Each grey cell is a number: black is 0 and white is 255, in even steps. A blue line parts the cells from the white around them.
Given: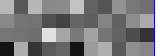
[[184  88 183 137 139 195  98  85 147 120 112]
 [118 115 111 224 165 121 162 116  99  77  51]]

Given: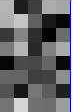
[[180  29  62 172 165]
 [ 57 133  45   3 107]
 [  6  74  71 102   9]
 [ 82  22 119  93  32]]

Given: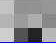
[[195 146 147 150]
 [206  83  35 183]]

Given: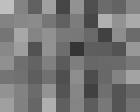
[[191 131  96 160  69 146  78 107  99 133]
 [117 167 132 145 121 120 105  65 141 107]
 [144 111  99 128  91 126 103 105 106 120]
 [146 130 107 147  84 134  65 111  84 103]]

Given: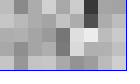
[[189 138 172 209 168 204  55 165 163]
 [174 176 165 154 118 223 236 188 202]
 [197 151 196 198 169 147 157 186 207]]

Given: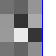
[[113  99 149]
 [154 234  53]]
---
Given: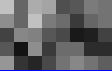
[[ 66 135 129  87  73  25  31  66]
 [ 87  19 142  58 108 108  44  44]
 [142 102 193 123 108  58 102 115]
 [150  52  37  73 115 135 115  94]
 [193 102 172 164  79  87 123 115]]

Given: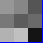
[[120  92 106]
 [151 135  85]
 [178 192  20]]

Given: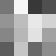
[[ 92 197 104 141]
 [118 246  56  79]
 [134 183 226 162]
 [148 189 232 211]]

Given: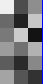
[[ 92  42 136]
 [105  34 198]
 [121 204  19]
 [156 113 178]
 [164  85  50]
 [239  77 142]]

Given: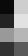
[[  9 206]
 [ 35 226]
 [ 49  90]
 [153 182]]

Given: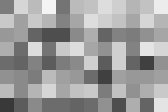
[[ 57  92 138 108 108 100 108 145  78 174 100 228]
 [108 100 130  92 124 138 207  92 207 100  64 145]
 [124 214 187 244 116 187 194 221 207 181 194 236]
 [145 138 124 187 160 152 108  64 160 152 152 160]
 [152 160 100  78  78 138 174 100 130 124 145 166]
 [174 108 221 116 201 221 166 145 207 130 228 214]
 [187 138 181 214 166 194 201 124 194 145 174 201]
 [201 160 201 181 130 166 221 207 194 166 214 181]]
